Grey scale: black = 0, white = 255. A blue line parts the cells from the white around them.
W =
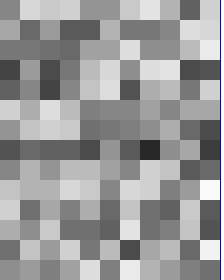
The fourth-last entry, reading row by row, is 179
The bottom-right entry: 112
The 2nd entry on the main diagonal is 105
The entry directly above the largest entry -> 105
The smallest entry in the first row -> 97
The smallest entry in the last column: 61
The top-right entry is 208
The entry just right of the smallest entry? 142
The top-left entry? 134
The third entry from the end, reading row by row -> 155
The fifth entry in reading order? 148
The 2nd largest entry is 242
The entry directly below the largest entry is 90
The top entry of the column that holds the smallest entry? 227
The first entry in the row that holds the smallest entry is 83
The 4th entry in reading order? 208
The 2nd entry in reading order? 215
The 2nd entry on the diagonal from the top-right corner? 221
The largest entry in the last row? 234
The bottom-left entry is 142
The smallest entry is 40
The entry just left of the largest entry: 155
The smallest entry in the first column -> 68
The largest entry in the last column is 249
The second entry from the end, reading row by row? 127
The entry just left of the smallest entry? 90

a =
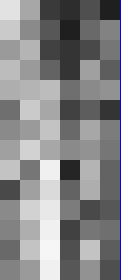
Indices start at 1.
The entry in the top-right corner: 31
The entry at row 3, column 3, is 65
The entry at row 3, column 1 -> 154
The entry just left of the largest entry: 195
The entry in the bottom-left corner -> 130
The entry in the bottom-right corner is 79
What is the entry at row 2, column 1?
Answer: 202
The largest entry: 246
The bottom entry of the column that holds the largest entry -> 240
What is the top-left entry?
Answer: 226
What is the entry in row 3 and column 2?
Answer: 180
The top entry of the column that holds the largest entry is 58
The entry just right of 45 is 79
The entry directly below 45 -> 31
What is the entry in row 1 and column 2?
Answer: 167
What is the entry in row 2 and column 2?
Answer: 138

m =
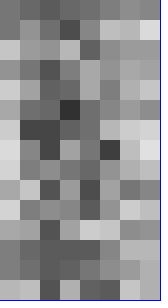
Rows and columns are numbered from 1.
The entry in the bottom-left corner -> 183
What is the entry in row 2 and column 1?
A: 118
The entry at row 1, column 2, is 104
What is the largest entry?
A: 224
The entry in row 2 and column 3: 111
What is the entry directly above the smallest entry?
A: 104
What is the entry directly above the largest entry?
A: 211
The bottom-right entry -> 176
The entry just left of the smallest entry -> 104
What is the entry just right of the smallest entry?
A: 111
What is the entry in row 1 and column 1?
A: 118
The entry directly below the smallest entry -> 97
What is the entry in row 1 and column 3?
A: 91
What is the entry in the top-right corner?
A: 134
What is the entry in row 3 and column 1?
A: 197
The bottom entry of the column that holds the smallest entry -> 176
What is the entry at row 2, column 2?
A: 147
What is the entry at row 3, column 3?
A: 147
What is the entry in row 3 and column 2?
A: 155
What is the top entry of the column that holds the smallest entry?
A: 104
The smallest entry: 49

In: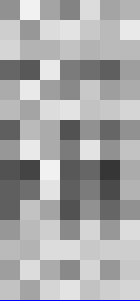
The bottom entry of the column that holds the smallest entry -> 206
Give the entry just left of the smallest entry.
102
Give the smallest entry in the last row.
164
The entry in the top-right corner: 179
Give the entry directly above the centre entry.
82
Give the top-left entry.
145
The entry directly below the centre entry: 88
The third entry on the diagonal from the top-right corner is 179
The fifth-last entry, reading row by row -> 213
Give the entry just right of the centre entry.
227
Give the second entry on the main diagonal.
151
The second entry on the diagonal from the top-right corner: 186
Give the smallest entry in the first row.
131
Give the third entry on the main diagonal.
179
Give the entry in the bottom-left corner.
194
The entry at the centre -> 123
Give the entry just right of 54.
171
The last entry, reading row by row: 213
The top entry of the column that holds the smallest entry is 164
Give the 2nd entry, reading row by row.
241
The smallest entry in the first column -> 82
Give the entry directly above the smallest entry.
145
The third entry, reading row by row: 164
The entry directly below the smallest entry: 74

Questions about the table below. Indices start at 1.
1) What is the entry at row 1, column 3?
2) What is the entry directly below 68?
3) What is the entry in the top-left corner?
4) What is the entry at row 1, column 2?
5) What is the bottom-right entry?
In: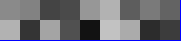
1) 68
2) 164
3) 138
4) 130
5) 60

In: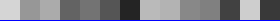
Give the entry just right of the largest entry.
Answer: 151
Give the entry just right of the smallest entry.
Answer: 186
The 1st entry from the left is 213
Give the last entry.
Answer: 57

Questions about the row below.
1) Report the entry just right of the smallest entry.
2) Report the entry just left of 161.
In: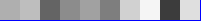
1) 223
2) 140

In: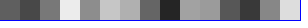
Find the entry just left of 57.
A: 87
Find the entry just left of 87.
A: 155

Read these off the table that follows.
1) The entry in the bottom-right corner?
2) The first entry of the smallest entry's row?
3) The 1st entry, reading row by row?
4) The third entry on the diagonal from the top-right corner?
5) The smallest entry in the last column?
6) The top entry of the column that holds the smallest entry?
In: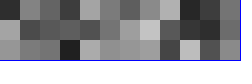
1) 138
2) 150
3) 46
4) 189
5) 108
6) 61
